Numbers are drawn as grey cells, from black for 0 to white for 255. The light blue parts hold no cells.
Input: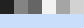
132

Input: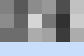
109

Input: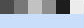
120

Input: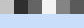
47

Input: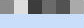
222

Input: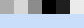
214

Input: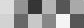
104

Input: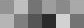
127

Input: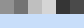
115

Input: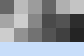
146
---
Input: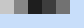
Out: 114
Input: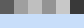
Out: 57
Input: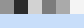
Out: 244
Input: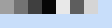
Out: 213
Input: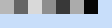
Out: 5
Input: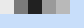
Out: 185
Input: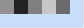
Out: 107
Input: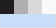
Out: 249
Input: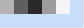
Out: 245
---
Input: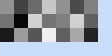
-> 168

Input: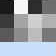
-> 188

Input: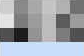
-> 124

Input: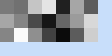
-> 92

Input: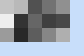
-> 134

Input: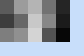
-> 82

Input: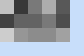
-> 140

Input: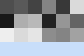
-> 132
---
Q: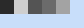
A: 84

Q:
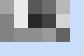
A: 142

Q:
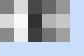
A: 61

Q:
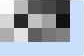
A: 94

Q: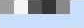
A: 86

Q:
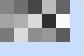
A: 142
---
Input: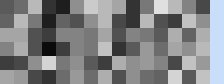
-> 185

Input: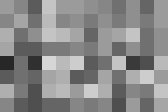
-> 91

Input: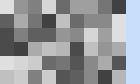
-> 128

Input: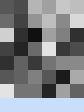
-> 181

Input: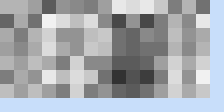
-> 159
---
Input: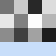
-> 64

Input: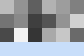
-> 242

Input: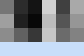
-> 97

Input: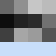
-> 166

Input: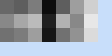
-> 124

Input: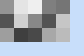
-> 63
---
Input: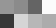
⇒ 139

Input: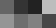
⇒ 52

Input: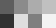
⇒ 139

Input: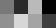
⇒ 42

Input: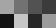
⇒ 114

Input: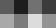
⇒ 29
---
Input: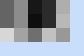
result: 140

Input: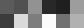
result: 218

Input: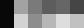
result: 211

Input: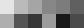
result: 85

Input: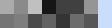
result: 126

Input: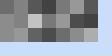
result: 130

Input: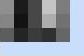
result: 18
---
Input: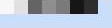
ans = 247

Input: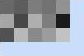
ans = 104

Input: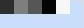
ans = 46

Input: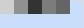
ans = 208

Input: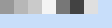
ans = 152

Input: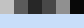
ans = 194

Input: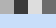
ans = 178

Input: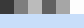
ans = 57

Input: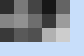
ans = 45
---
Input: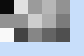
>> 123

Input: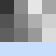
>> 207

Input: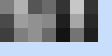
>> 40

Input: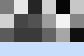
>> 134

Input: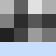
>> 56

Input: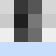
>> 202

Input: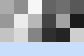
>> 26

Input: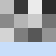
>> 115

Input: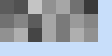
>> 133

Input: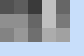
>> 121
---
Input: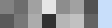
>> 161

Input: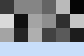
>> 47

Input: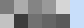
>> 153

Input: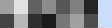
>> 128

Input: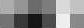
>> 217

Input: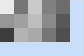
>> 138

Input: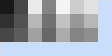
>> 152
